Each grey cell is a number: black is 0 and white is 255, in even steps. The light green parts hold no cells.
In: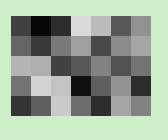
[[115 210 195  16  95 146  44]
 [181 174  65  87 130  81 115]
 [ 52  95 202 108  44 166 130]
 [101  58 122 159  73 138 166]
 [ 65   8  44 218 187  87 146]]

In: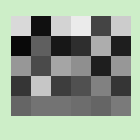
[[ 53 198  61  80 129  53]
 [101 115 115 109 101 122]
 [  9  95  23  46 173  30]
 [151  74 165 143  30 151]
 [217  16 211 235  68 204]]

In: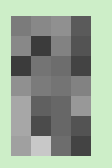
[[160 200 109  67]
 [123 136 144  90]
 [144 123 116 130]
 [ 59 116 109  67]
 [167  96 103 152]
 [167  75 103  83]
 [136  59 130  83]]

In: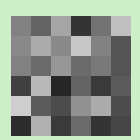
[[ 64 185  38  99  58  91]
 [ 44 177  58 107  52  70]
 [137 171 137 199 129  84]
 [129 107 151 107 121  84]
 [129  99 165  52 114 191]
 [206  91  76 145 171  76]]

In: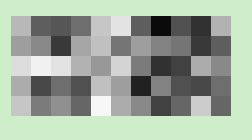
[[220 241 227 178 152 212 123  49  65 172 137]
 [158 137  57 165 192 117 158 130 117  57  94]
 [198 123 144 102 247 172 137  65 102 204 102]
 [184  94  86 110 198 227  94  11  80  49 178]
 [172  72 110  80 192 158  33 130  80  72 110]]

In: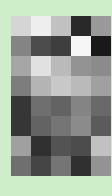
[[213 238 193  41 153]
 [166 225 186 147 139]
 [125 180 200 186 160]
 [ 54 111  99 132 105]
 [ 54  99 117 139  91]
 [132  76  62 246  25]
 [111  69 117  48 147]
 [160  48  83  76 193]]

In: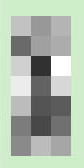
[[138 188 166]
 [106 160 172]
 [194 152 180]
 [236  98 215]
 [188  84  91]
 [124  72 112]
 [208  49 255]]

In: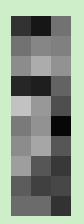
[[140 172 146]
 [140 166  86]
 [194 152  78]
 [122 146   7]
 [114 134 128]
 [107 107  50]
 [158  86  56]
 [ 92  64  71]
 [ 38  30  99]
 [ 50  22 114]]

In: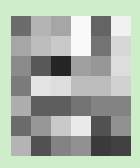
[[123 228 221 188 188 209]
 [166 188 201 249 115 215]
 [108 180 166 249 100 241]
 [108 151 201 234  81 145]
 [174  94  94 115 131 131]
 [139  88  37 159 151 221]
 [180  81 131 145  58  65]]
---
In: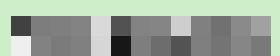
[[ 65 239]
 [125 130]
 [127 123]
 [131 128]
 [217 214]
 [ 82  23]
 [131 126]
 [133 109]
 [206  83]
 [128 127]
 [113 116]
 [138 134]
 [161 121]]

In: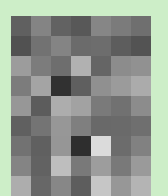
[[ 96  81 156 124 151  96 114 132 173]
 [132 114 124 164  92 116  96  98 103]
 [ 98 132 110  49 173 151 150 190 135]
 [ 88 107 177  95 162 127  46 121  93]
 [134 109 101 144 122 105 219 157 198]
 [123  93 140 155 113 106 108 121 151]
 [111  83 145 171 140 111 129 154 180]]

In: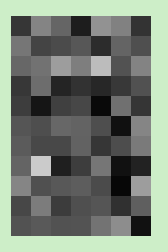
[[ 54 118 103  55  61  85  91 100 133  71  82]
 [132  68 114 109  21  78  72 203  80 124  89]
 [101  75 157  36  64 103  72  31  88  60  82]
 [ 29  87 126  50  71  99  98  61  93  79  83]
 [146  44 188  39   9  78  54 118  75  85 115]
 [129 100  82  56 112  16  77  17   7  48 141]
 [ 51  79 131  81  53 133 122  34 157  95  17]]

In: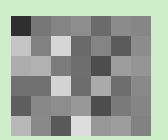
[[ 47 197 173 113  94 184]
 [119 129 177 113 136 137]
 [132 214 124 211 141  89]
 [141 105 110 109 152 221]
 [107 132  77 170  77 152]
 [139  91 157 110 122 157]
 [134 140 149 137 133 130]]

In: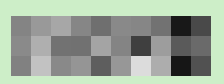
[[132 138 129]
 [153 175 194]
 [167 114 137]
 [134 113 149]
 [111 164  94]
 [137 132 151]
 [134  63 220]
 [114 157 173]
 [ 24  90  22]
 [ 73 106  81]]

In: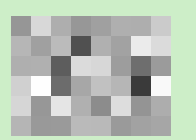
[[150 182 175 208 214 181]
 [216 160 176 254 151 153]
 [174 187  93 108 229 154]
 [151  80 219 167 176 186]
 [160 176 215 193 140 185]
 [175 162 157 182 221 154]
 [174 235 110  58 148 162]
 [203 219 155 249 173 166]]
